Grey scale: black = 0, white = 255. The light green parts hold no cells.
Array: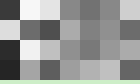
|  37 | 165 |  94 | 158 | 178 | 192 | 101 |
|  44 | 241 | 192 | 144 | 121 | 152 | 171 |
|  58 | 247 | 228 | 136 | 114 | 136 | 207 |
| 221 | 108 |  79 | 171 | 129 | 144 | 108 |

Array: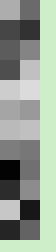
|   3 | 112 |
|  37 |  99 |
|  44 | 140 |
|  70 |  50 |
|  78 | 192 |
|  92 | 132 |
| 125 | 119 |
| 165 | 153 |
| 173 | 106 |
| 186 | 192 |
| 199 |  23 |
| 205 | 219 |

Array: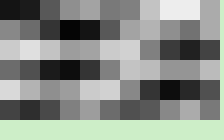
|  20 |  27 |  88 | 143 | 163 | 121 | 128 | 195 | 237 | 237 | 171 |
|  67 |  46 |  73 | 128 | 157 | 108 |  80 |  88 | 136 | 171 | 121 |
| 108 |  80 |  27 |  13 |  52 | 128 | 195 | 187 | 149 | 149 | 187 |
| 136 | 108 |  52 |   5 |  20 |  88 | 163 | 179 | 143 | 114 | 171 |
| 203 | 223 | 195 | 157 | 163 | 203 | 209 | 128 |  59 |  33 |  67 |
| 217 | 179 | 143 | 157 | 203 | 209 | 136 |  52 |  13 |  40 |  80 |

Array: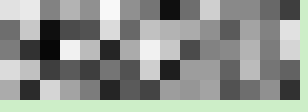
| 110 | 200 |  15 |  75 |  82 | 219 | 104 | 193 | 179 | 171 | 144 |  90 | 163 | 130 | 225 |
| 124 |  49 |   7 | 241 | 187 |  37 | 171 | 241 | 200 |  75 | 130 | 137 | 179 | 124 | 213 |
| 171 |  43 | 213 | 163 | 124 |  37 |  90 |  68 | 157 | 150 | 163 |  82 | 110 | 144 |  49 |
| 219 | 193 |  62 |  90 |  62 | 117 |  82 | 207 |  30 | 157 | 157 |  98 | 187 | 117 |  98 |
| 225 | 233 | 130 | 179 | 144 | 248 | 144 | 117 |  15 | 110 | 207 | 137 | 137 | 104 |  62 |

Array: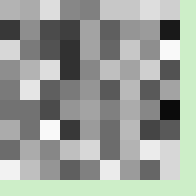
|  56 | 142 |  75 |  63 | 163 |  95 | 149 | 155 |  25 |
| 108 | 171 | 135 | 191 | 215 | 108 | 179 | 235 | 215 |
| 114 | 114 |  75 | 149 | 163 | 128 | 171 | 135 |  11 |
| 122 | 229 |  95 | 122 | 149 |  89 | 185 |  89 | 163 |
| 142 | 179 | 221 |  49 | 135 | 191 | 163 | 207 |  82 |
| 171 | 114 | 249 |  56 | 155 | 108 | 185 |  69 |  89 |
| 179 | 171 | 221 | 135 | 128 | 199 | 199 | 221 | 207 |
| 215 | 122 |  82 |  49 | 163 | 102 | 199 | 142 | 249 |
| 242 | 191 | 149 |  95 | 128 | 235 | 155 | 102 | 215 |

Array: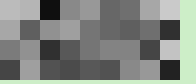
|  69 | 159 |  82 |  75 |  88 |  82 | 137 | 152 |  34 |
| 123 | 145 |  48 |  88 | 117 | 131 | 131 |  69 | 195 |
| 167 |  95 | 145 | 159 | 117 | 103 |  95 | 111 |  48 |
| 187 | 181 |  15 | 137 | 152 | 103 | 111 | 167 | 202 |

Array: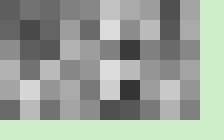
|  94 | 114 | 106 | 128 | 135 | 194 | 170 | 157 |  80 | 164 |
| 100 |  73 | 100 | 157 | 106 | 220 | 141 | 186 |  87 | 170 |
| 106 | 186 | 114 | 164 | 141 |  80 |  87 | 121 | 178 | 128 |
| 141 |  94 |  87 | 178 | 157 | 128 |  58 | 128 | 106 | 135 |
| 164 | 214 | 149 | 170 | 121 | 206 |  52 | 157 | 200 | 149 |
| 178 | 114 | 186 | 135 | 149 | 220 | 186 | 149 | 135 | 164 |

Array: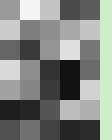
|  30 |  37 |  86 | 189 | 175 |
|  80 | 113 |  66 |  37 |  44 |
| 100 |  58 | 148 | 223 | 119 |
| 154 | 244 | 196 |  74 |  92 |
| 162 | 134 |  58 |  18 | 210 |
| 204 | 127 | 142 | 169 | 196 |
| 217 | 142 |  51 |  18 | 107 |
